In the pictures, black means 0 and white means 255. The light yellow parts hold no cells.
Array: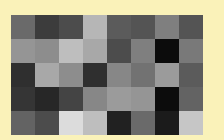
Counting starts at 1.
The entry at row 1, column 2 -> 60
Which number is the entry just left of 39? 53
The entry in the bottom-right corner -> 198
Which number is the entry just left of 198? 27
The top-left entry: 106
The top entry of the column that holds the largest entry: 76
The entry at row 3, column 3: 141
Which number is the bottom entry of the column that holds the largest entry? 220
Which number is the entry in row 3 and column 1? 47
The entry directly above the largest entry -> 68
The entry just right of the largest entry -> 190
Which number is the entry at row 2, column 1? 149

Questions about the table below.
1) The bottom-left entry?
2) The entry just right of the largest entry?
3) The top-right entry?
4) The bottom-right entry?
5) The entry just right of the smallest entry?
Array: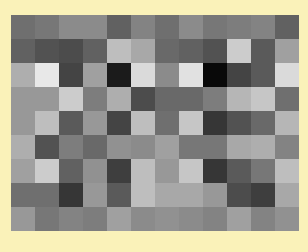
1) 152
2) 68
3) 97
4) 145
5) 68

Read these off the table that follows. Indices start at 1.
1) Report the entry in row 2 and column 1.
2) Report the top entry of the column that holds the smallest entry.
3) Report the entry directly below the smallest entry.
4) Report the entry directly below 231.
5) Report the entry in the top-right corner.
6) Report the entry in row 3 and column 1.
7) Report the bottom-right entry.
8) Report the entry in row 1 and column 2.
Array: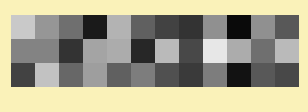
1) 131
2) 10
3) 172
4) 125
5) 88
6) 66
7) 72
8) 150
